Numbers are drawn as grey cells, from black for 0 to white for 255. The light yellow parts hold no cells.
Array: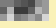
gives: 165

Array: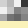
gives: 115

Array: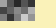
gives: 125

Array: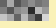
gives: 115

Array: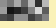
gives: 62

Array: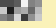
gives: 60
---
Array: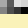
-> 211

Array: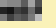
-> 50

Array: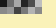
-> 191

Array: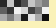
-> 241

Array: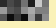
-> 128

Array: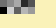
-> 84

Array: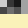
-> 162

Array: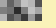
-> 166

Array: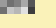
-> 86
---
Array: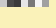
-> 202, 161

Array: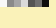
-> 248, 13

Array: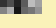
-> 50, 147

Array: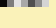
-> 8, 212

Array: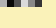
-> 177, 53

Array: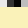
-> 233, 189

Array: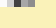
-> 251, 141

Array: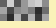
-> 97, 165
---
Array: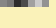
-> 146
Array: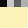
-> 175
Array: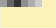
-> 204
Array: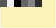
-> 46
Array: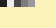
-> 153
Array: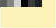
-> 32
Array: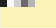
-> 179
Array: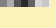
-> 200
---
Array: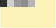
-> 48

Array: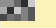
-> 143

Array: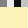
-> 129

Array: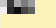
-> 198

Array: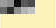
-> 156

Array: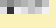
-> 163

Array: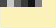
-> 73

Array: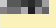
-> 201

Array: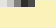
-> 227
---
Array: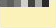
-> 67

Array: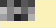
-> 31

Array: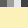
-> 159

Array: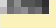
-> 102

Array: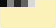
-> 41

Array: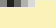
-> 100
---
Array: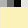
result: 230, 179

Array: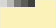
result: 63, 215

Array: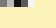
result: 244, 120

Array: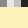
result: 36, 137

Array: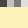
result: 223, 69

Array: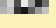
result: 109, 179
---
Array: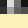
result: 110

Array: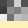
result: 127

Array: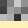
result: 145

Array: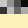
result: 75

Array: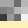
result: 182

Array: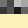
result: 192
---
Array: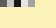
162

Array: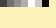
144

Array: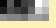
118

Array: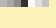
183

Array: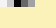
161

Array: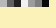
126

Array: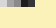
138
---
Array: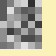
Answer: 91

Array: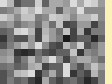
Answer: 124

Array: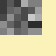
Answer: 58

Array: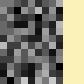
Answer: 146

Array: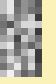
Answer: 191

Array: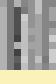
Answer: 178

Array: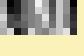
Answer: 172

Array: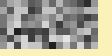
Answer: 165
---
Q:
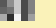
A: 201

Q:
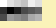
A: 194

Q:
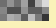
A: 66

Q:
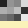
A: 148

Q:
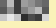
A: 143

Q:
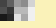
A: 156

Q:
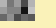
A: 156

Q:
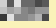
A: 105

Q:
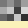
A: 145
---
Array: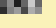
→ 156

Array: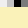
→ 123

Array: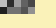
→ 145

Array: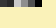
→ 81

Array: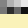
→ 177

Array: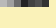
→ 107

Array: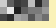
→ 189

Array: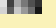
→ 199

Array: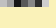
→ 160

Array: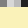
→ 127
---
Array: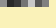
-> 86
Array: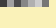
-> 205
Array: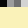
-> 111
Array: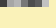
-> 93
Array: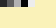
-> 4
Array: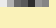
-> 149
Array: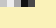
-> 17
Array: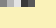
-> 57
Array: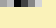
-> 135
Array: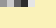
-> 44
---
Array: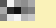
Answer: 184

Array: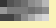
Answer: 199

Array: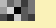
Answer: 90

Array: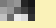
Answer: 217

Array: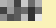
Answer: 50

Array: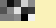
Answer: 1
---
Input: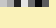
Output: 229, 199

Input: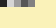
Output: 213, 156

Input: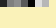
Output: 222, 183

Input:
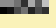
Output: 193, 169

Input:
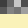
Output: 198, 158

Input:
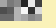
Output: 246, 233

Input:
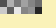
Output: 231, 202

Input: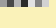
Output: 226, 210

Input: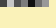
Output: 199, 153
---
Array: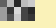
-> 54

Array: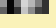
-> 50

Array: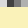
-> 176

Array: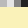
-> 34

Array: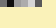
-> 89

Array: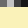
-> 22

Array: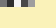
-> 158

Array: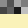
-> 191

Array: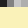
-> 174
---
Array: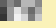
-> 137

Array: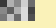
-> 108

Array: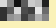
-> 33

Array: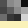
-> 16

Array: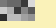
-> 217

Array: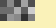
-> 79

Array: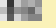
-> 147
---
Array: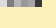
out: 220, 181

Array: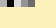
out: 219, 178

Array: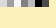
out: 245, 217

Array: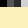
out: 210, 85

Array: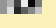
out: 233, 221

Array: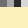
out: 215, 171

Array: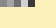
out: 209, 164

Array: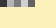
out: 208, 179

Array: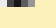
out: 236, 151
